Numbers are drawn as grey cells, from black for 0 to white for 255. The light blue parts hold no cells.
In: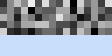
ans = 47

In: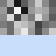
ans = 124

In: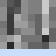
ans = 127

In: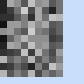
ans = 35

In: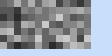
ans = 102

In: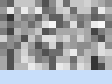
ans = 124

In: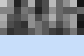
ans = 201

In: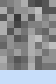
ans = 117

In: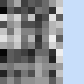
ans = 63
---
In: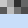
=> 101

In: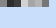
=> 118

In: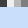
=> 126

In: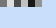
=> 147

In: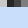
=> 126

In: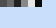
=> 10
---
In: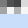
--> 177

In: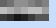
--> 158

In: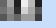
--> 47

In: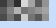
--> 179

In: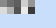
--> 83

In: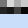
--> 62

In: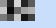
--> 106

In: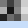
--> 134
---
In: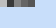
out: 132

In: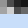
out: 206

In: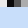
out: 10

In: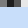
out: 30

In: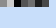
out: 111

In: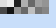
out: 190

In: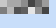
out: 228
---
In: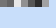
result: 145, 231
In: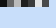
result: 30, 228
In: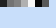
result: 176, 246
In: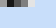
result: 84, 228
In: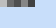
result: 79, 190
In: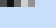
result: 107, 207
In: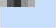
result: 49, 184
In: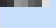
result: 140, 225
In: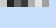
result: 59, 229
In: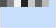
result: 36, 240
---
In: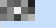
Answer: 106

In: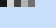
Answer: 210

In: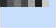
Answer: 86

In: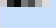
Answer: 48

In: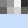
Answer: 156

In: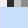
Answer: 45

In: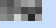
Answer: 84

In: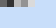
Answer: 50
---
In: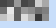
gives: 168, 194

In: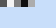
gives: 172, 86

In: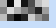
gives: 218, 189

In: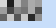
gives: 158, 101

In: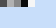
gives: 246, 77

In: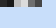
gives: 70, 41
